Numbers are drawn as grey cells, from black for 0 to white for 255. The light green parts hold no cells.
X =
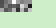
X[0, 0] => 79
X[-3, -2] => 143
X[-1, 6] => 82
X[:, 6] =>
[143, 165, 82]
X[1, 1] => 129
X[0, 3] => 252
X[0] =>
[79, 113, 139, 252, 158, 129, 143, 145]

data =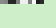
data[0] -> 137
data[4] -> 127
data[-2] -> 30
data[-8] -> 37

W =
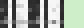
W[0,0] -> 49
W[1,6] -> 248
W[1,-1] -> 48
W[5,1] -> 131
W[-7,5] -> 246
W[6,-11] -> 232
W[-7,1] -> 43
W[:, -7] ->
[41, 60, 54, 47, 103, 142, 48]
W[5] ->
[94, 131, 223, 85, 187, 187, 199, 95, 84, 142, 240, 72, 206, 133, 221, 84]
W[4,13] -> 247
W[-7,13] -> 246
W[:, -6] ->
[243, 236, 246, 244, 237, 240, 244]
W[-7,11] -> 47
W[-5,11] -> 51
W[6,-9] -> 52
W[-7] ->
[49, 43, 245, 41, 236, 246, 246, 44, 46, 41, 243, 47, 245, 246, 244, 40]
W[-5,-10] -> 244
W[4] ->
[44, 89, 241, 47, 225, 231, 247, 46, 44, 103, 237, 48, 247, 247, 244, 41]
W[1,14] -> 232
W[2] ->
[90, 51, 250, 45, 247, 245, 244, 84, 48, 54, 246, 51, 247, 216, 246, 47]
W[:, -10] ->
[246, 248, 244, 244, 247, 199, 242]
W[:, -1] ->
[40, 48, 47, 42, 41, 84, 45]
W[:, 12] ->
[245, 243, 247, 247, 247, 206, 247]

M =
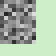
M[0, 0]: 76
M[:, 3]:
[140, 83, 56, 207, 92, 146, 130, 56, 77, 159, 45]
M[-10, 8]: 152
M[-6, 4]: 175
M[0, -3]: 103
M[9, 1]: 75
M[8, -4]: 185
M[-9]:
[143, 152, 169, 56, 106, 74, 186, 72, 151]
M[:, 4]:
[174, 143, 106, 152, 156, 175, 171, 112, 146, 171, 112]
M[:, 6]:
[103, 150, 186, 68, 126, 125, 173, 120, 139, 196, 111]
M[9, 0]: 113
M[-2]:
[113, 75, 143, 159, 171, 70, 196, 119, 46]
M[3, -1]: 222
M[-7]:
[78, 207, 115, 92, 156, 108, 126, 139, 173]
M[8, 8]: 99
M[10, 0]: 145
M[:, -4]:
[144, 130, 74, 157, 108, 89, 200, 92, 185, 70, 150]
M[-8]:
[165, 37, 67, 207, 152, 157, 68, 175, 222]
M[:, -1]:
[117, 152, 151, 222, 173, 86, 95, 192, 99, 46, 207]
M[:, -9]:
[76, 113, 143, 165, 78, 96, 70, 144, 102, 113, 145]

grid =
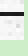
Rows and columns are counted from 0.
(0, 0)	241
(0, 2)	248
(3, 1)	31
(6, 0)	247
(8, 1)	246
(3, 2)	31
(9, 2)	249
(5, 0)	247
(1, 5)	247
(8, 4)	245
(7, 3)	245
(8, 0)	244
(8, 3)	244
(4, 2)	249
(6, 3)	248
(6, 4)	220
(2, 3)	245
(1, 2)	246
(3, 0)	28

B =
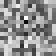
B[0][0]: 205
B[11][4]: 209
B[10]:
[207, 135, 231, 203, 194, 81, 217, 200, 203, 200, 144, 205, 98, 100]
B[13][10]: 154
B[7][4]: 122
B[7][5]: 110
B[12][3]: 88
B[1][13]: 163
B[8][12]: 97
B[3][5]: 118
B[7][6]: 144
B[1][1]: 73
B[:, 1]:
[74, 73, 218, 218, 179, 78, 159, 78, 193, 93, 135, 221, 217, 221]
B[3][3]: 90
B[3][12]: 199
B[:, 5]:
[190, 178, 177, 118, 56, 161, 88, 110, 84, 190, 81, 47, 89, 81]
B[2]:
[201, 218, 145, 90, 92, 177, 125, 200, 181, 74, 73, 134, 199, 116]
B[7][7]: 142
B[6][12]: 95
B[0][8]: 94
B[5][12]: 113
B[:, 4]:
[83, 238, 92, 197, 213, 181, 216, 122, 91, 217, 194, 209, 81, 156]
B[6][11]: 67
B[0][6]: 173
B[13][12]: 97
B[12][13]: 165

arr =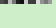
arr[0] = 79
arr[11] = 120
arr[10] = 145

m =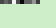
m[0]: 73
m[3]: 243
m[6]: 99
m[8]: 148
